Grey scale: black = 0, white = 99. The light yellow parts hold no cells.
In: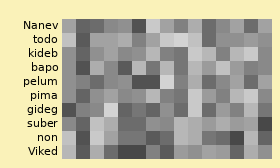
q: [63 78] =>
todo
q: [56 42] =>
gideg
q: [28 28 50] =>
Viked
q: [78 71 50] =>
kideb
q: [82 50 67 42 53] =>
pelum
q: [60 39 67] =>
Viked
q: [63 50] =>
Nanev

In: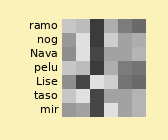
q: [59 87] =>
nog
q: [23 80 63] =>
nog
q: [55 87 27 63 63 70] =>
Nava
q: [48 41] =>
ramo
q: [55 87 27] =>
Nava

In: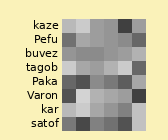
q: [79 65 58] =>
kar
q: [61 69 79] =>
tagob
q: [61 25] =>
Varon
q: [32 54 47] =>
Paka
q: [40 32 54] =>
Paka
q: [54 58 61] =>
buvez
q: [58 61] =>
buvez

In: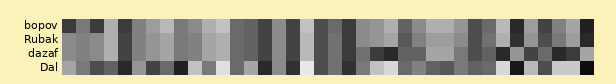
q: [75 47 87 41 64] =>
Dal
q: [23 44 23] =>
dazaf
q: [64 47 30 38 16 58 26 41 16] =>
dazaf
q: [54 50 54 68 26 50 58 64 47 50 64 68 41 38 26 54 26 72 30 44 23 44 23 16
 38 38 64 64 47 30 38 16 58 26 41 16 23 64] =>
dazaf
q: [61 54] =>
Rubak

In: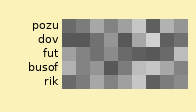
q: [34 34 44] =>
dov
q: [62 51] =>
fut
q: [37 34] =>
fut

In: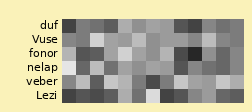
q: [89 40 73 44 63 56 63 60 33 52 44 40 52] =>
nelap
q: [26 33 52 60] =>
Lezi
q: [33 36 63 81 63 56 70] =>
fonor
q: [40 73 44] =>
nelap
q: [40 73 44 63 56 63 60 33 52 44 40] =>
nelap
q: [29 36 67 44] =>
Lezi
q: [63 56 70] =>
fonor

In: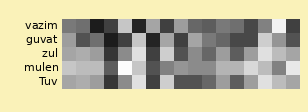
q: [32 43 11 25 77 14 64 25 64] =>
guvat
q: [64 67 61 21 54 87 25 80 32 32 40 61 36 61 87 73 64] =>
Tuv

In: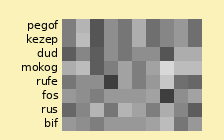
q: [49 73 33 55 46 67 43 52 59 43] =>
kezep
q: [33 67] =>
dud
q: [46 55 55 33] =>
dud

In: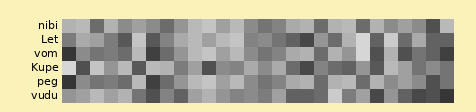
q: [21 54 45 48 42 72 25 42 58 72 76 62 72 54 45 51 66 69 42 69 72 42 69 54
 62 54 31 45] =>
peg
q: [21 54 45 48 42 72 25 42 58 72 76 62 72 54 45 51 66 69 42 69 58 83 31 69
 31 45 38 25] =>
vom

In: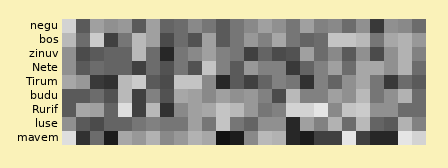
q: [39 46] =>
luse
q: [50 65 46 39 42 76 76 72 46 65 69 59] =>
bos
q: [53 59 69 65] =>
mavem

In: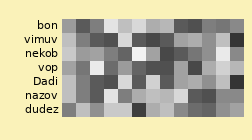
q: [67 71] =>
bon
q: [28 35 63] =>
vimuv
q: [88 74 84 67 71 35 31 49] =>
bon
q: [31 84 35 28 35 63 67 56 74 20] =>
vimuv

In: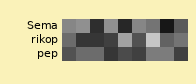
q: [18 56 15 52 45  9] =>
Sema
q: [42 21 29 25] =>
pep

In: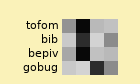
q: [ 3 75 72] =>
bepiv
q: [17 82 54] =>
bib
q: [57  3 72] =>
tofom

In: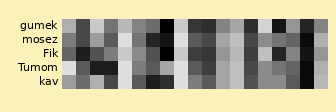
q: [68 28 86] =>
kav
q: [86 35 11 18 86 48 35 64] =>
kav

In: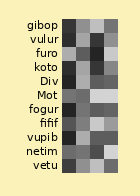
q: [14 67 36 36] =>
vupib
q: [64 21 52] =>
koto
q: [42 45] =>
netim
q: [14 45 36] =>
fogur
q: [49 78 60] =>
fifif
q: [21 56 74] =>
gibop
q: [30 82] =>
netim

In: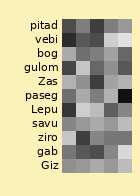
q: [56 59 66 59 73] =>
Giz
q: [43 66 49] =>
paseg
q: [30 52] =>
gab
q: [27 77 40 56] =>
gulom
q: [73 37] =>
Lepu
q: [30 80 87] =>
vebi

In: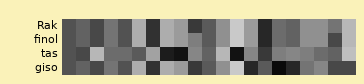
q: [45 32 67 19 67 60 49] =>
finol
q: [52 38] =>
tas

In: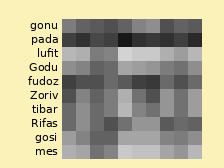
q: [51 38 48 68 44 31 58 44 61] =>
Zoriv
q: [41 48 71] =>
tibar
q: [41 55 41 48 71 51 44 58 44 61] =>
tibar

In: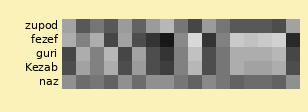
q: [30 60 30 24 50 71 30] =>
Kezab
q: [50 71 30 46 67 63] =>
Kezab
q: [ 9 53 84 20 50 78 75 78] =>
fezef
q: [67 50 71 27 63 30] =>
guri

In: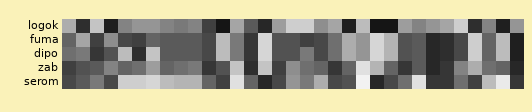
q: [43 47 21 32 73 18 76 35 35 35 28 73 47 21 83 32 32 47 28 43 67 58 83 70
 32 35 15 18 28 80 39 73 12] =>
dipo
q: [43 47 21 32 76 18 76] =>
zab
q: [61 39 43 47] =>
zab

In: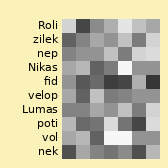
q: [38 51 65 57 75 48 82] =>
zilek
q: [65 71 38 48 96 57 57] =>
Nikas
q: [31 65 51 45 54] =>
nek
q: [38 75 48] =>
velop
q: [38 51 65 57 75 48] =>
zilek
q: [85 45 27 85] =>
poti

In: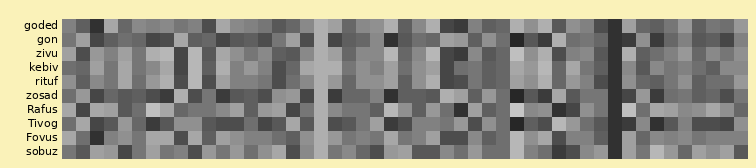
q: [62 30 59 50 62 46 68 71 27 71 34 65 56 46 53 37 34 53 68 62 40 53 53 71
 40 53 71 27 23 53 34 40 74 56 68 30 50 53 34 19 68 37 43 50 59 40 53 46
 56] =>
zivu
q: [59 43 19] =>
Rafus
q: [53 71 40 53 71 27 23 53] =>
zivu
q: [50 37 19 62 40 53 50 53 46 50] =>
Fovus
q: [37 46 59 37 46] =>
goded

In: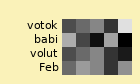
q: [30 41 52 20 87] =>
votok
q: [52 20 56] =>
Feb

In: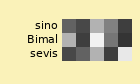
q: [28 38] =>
sevis
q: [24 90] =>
sevis
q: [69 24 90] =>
sevis
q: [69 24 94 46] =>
Bimal

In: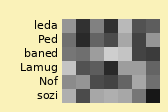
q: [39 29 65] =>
Ped
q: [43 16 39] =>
Ped
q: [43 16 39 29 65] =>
Ped
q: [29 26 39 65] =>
Nof

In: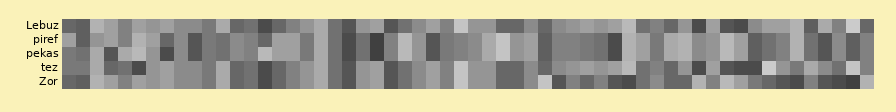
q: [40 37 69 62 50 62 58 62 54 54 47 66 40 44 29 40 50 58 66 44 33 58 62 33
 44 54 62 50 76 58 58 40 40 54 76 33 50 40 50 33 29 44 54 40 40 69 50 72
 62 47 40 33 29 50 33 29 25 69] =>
Zor
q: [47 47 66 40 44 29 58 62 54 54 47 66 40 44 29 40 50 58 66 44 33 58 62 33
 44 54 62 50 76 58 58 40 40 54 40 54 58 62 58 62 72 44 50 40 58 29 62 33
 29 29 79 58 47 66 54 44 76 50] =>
tez
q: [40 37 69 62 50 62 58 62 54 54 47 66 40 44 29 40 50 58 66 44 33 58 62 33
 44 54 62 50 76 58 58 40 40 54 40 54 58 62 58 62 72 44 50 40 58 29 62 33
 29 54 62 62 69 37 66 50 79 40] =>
Lebuz

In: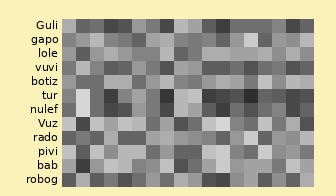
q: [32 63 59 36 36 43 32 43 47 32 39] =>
vuvi
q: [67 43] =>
botiz
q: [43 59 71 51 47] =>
botiz
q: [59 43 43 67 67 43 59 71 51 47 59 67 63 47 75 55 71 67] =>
botiz
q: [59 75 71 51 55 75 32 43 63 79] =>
bab
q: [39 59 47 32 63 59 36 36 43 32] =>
vuvi

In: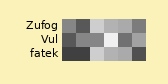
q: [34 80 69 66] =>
Zufog
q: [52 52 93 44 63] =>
Vul
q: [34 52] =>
Vul
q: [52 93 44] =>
Vul

